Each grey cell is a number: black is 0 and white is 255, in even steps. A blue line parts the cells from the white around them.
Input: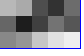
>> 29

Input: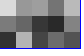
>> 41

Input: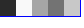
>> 42

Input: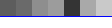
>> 52

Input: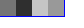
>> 47

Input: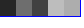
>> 38

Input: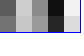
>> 16

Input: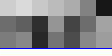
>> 23
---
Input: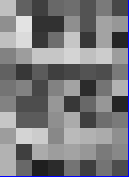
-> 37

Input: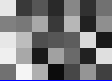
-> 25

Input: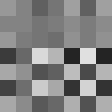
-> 145

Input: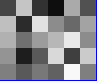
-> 140

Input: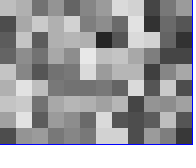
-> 50

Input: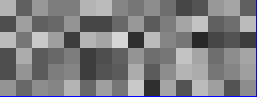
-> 62

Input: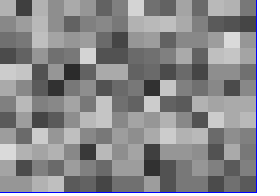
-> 150

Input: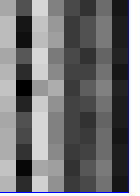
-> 29

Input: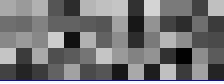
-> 73
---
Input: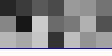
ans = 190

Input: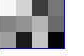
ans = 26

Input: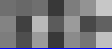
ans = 139

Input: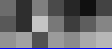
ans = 139

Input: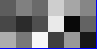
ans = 63

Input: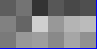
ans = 137

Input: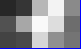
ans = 214

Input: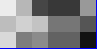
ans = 98
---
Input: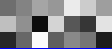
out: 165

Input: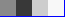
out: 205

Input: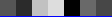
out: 193

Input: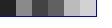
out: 67

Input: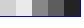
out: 135

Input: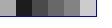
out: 74

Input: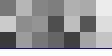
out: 133

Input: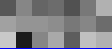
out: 101

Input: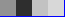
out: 194

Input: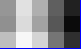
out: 175
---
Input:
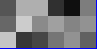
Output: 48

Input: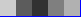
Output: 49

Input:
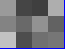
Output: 69

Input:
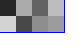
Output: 170

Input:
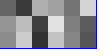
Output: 161

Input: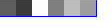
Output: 127
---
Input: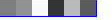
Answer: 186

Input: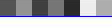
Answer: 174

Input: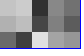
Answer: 204

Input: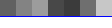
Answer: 156

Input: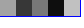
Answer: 163

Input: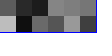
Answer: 153

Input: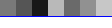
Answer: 185

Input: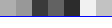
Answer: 194

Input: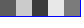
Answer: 203
